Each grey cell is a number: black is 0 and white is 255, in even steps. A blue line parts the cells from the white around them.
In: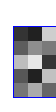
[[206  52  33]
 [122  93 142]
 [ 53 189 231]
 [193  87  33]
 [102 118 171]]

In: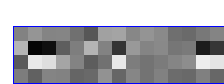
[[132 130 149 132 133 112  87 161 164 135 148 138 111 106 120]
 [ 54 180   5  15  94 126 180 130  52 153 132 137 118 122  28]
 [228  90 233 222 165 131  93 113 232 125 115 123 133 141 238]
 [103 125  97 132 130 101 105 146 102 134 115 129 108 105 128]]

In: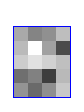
[[190 169 132 144]
 [ 75 186 254 161]
 [191 204 225 209]
 [185 111 129  62]
 [200 148 106 143]]

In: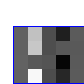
[[ 91  97 193  78  31]
 [ 89  97 199  78  88]
 [ 90  98  88  84   6]
 [ 91  97 248  77  39]]

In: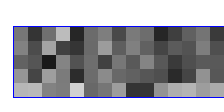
[[ 58 119  52 112 188  38 107 126  73 122 109  38  63  96 116]
 [ 79 130  76 164  65  53 106 156  94 128  97  69  91  83 126]
 [ 89  98  85  25 132  82 110  65 119  89 132  88  58  79  90]
 [ 87 149  69 158 123  44 108 139 104  97  86  79  42  69 146]
 [171 182 185 130 124 209 104 118 157  52  53 147 174 180 157]]

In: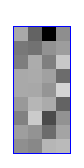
[[142 169  99   0]
 [157 120 114 146]
 [200 126 172 127]
 [108 169 171 161]
 [212 169 168 149]
 [ 99 153 182 171]
 [146 129 203  74]
 [164 158 147 108]
 [186 143 136 182]]
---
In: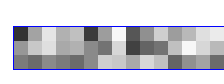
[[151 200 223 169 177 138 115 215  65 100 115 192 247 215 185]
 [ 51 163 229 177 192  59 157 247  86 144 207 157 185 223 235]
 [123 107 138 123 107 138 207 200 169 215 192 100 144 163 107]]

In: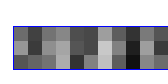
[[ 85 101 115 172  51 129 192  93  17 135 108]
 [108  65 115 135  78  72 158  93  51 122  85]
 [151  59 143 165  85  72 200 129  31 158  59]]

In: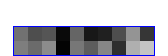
[[126 107 140   3 119  93 134  46 175 196]
 [113  78  85  10 101  24  32  78 148  54]]

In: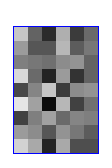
[[210 169  35 169  78  78]
 [229 161  12 183  65 112]
 [155 140  86 147 119  92]
 [ 72 133 198  59 140 147]
 [ 65 127 161 106 133 127]
 [127 119 112 140 147  99]
 [216 106  35 155  51  99]
 [198  99  43 175  59 106]
 [155  86  86 183  92 119]]

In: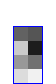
[[220 241]
 [152 113]
 [ 98  85]
 [202  29]]

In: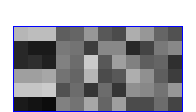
[[197 197 203  81 108  53 108  53 144 136 115 151]
 [182 189 189  94 101 151  88  75 174 151 101  81]
 [159 159 167 115 101 182  75  88 174 144  94  61]
 [ 40  47  32 129 108 203  88 159 129  94 101  47]
 [ 40  26  26 121 115  61 136 136  40  68 121 136]
 [ 26  19  12 129 115 167 101 159  75  75 108  68]]

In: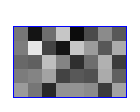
[[124 230  67  20 198 155  88 171]
 [124 132 163  67  88  81 171  96]
 [155 118  40 147 147 139  60 163]
 [104  96 191 132  47 110 177  60]
 [118  20 110 198  12  75 139  88]]
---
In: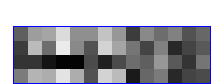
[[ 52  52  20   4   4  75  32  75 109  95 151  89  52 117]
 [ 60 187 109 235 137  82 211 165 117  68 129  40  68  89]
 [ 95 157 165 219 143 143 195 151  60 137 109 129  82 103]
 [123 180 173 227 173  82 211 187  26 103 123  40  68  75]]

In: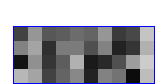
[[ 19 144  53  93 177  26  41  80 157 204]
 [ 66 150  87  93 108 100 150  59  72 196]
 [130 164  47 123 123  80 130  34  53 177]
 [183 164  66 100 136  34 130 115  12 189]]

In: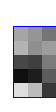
[[ 15  29  92]
 [ 71  63 123]
 [165 149 117]
 [179 143 157]
 [222 187  56]]

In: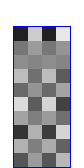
[[ 33 204  33 232]
 [ 52 177  60 212]
 [ 86 155  86 183]
 [105 148 105 163]
 [119 155 119 148]
 [141 133 141 133]
 [163 127 155 112]
 [177 127 171  98]
 [189 112 189  92]
 [219  92 212  66]]

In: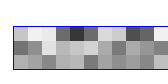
[[115 143 226 184 198 211 171 122 171 150 130]
 [177 163 136 177 184 122 163 143 157 136 191]
 [198 241 234 108  55 108 218 204  79 101 241]]

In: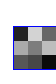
[[ 35 211 103]
 [ 87  71  11]
 [170 125 189]]

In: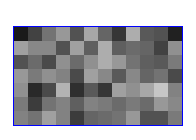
[[ 26  66 115 152  82 167 101  54 173  89  82  33]
 [ 82 107  74 144 107 144 173 152 115  95  89 122]
 [122  60 115 130  95 130 122 107 122 107 152 136]
 [130 115 160 130  60 101 107 115 152  82  82 122]
 [144  41  74 179  47  89  54 160 144 167 198 130]
 [152 122 144 130  74 160 136  89 136 101 115  74]
 [160 136 136  82 160  95 173  95 107 101  66 144]]
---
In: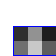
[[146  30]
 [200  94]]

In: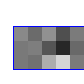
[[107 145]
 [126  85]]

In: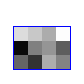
[[200 172]
 [128 149]]

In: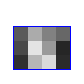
[[171 129]
 [228 153]]

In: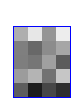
[[231 149]
 [104 140]]

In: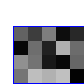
[[ 61 126]
 [110  33]]

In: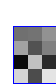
[[115 146]
 [ 82 128]]

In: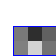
[[ 46  97]
 [210 115]]
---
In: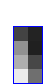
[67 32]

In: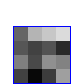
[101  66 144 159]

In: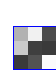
[178  63 251]

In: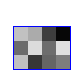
[193 220 101]

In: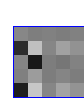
[135 192 125 133 147]

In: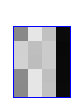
[137 191 203   9]

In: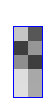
[197 150]

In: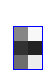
[134  35]
